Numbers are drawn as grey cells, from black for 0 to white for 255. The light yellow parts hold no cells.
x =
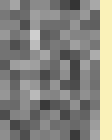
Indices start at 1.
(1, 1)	137
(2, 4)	159
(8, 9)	139
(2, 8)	125
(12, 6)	137
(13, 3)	92
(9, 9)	136
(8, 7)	142
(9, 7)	85
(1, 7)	76
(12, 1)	77
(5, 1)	115
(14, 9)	114
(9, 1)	145
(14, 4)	133
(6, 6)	117
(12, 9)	99
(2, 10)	98
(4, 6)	101
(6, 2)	114
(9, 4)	151
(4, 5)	89
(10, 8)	111
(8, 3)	120
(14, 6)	134
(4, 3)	132
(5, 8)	159
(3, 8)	148
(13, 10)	156
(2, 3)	108
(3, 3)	79
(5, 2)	79
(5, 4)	188
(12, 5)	120
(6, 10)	172
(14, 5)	125
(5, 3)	102

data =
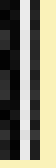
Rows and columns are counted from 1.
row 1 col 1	16
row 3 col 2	7
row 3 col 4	26
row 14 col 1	50
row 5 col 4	39
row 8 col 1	40
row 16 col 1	36
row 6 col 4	38
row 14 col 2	9
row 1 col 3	235
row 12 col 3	228
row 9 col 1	46
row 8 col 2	4
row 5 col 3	230
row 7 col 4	45
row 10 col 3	229

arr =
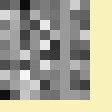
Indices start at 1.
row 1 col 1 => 82
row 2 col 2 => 182
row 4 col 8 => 137
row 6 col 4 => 129
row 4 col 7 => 154
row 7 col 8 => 184
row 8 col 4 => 121
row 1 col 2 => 110
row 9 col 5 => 58
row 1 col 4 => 109
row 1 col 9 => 125
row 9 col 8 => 87
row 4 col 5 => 92
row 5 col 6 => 48
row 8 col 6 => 125
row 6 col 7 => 154
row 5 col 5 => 232
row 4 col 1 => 176
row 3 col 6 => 109
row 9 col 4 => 210
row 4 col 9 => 205
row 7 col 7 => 154
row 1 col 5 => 124
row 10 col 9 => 142

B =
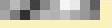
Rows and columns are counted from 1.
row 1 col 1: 153
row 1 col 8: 233
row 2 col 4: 140
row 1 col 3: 148
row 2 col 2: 123
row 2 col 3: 48
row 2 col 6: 177

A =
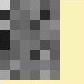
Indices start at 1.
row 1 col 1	210
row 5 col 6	98
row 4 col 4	101
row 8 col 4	105
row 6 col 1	86
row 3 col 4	63
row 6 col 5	149
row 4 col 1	27
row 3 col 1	160
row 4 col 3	109
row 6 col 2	96
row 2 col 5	41
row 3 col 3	104

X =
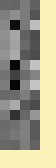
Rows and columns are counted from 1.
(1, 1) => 103
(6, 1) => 147
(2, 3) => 123
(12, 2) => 50
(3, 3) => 122
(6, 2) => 170
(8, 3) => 108
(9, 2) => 7
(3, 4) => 190
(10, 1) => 105
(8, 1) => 115
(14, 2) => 119
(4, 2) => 166
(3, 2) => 13
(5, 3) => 105
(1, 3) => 123
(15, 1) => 104

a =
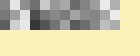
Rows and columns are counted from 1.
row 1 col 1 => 133
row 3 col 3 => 232
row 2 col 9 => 139
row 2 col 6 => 136
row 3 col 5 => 84
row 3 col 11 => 190
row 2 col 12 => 236
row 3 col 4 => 54
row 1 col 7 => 168
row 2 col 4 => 78
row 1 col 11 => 234
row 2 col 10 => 133

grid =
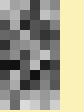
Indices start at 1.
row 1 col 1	203
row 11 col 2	106
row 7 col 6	64
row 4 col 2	97
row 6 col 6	124
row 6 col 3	66
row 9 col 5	131
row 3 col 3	36
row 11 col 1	193
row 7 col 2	17
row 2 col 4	66
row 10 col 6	173
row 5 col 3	144
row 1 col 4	60
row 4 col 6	71
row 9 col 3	37
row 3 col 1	74
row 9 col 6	86

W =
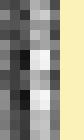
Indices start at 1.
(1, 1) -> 81
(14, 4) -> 172
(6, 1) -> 116
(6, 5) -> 245
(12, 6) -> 116
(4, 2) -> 58
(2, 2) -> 82
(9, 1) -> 91
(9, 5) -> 173
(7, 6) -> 121
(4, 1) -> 75
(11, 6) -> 125
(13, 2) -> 75
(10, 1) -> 140
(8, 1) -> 75
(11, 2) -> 66
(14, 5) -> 193
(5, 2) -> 86
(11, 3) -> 28
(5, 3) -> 75
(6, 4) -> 232
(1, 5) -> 153
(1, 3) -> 96
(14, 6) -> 133
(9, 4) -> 188
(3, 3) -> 96
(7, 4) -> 226
